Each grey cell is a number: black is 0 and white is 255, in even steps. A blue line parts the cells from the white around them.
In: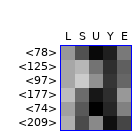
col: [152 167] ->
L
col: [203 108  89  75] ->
S
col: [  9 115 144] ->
U
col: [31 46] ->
Y

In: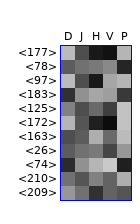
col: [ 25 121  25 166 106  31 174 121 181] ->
H
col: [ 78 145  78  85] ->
J
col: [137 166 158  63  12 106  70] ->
V

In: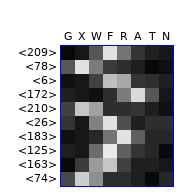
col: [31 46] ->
T
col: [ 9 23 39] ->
N
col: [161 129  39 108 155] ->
W
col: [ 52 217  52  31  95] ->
A

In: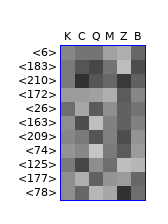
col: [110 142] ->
K
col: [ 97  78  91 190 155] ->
Z

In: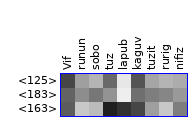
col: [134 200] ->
rurig
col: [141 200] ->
runun
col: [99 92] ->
Vif
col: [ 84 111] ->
kaguv
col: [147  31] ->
tuz
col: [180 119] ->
sobo
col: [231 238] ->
lapub

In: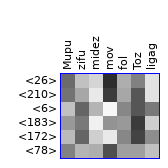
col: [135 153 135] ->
fol
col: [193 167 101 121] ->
zifu
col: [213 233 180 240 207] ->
midez
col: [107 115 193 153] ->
Mupu
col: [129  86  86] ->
Toz
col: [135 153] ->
fol
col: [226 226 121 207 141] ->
ligag

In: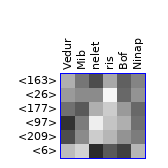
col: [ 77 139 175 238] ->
nelet
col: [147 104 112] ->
Ninap
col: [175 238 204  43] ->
nelet
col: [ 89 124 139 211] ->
Mib
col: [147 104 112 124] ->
Ninap
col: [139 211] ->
Mib

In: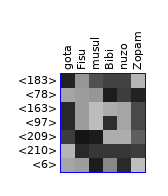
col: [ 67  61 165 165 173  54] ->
nuzo
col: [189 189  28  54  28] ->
musul
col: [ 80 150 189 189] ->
musul
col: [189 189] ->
musul
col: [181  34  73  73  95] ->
Zopam

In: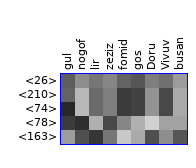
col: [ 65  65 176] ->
gos
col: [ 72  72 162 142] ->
Vivuv
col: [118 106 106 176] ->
lir

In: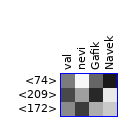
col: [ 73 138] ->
val
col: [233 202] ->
Navek

